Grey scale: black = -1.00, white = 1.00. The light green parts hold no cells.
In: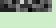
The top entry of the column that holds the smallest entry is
0.17
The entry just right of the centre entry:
-0.63
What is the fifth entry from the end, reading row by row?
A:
-0.63
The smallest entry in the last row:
-0.98
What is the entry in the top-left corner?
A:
-0.51
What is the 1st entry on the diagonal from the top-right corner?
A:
-0.05
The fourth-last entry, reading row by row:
-0.40
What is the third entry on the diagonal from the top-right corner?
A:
-0.51
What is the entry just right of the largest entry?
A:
-0.51
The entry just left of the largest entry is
-0.40
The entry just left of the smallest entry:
-0.17
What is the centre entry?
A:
-0.63

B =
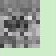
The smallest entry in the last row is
-0.53
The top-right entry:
0.03
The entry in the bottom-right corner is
0.38
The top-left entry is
-0.07
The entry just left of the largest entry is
0.38
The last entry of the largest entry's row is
0.38
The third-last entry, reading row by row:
0.25
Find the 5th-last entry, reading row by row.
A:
0.38
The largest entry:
0.75
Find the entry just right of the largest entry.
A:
-0.20
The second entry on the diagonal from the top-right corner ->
0.03
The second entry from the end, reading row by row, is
0.38
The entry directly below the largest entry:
-0.07

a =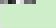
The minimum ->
-0.76
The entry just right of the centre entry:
0.68

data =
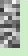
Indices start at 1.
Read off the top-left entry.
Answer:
-0.03
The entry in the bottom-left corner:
0.67
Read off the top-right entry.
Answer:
0.44
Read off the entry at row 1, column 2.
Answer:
0.20
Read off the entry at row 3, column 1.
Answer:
-0.59
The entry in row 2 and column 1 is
0.08
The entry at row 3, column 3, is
0.67
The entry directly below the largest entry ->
-0.14
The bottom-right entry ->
-0.46
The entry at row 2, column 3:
0.44
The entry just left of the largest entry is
0.08
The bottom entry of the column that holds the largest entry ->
-0.46
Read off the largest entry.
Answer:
0.92
